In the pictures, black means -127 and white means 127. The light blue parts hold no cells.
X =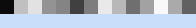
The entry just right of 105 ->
56
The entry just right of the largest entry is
42
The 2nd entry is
64
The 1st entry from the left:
-116

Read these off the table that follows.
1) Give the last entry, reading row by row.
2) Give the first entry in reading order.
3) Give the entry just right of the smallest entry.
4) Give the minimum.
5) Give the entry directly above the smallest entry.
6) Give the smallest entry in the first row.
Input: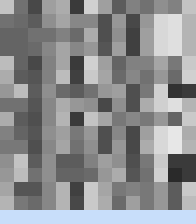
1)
60
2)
67
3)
-69
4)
-85
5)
-69
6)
-69

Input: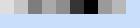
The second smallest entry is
-74
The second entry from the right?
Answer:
26
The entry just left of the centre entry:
41
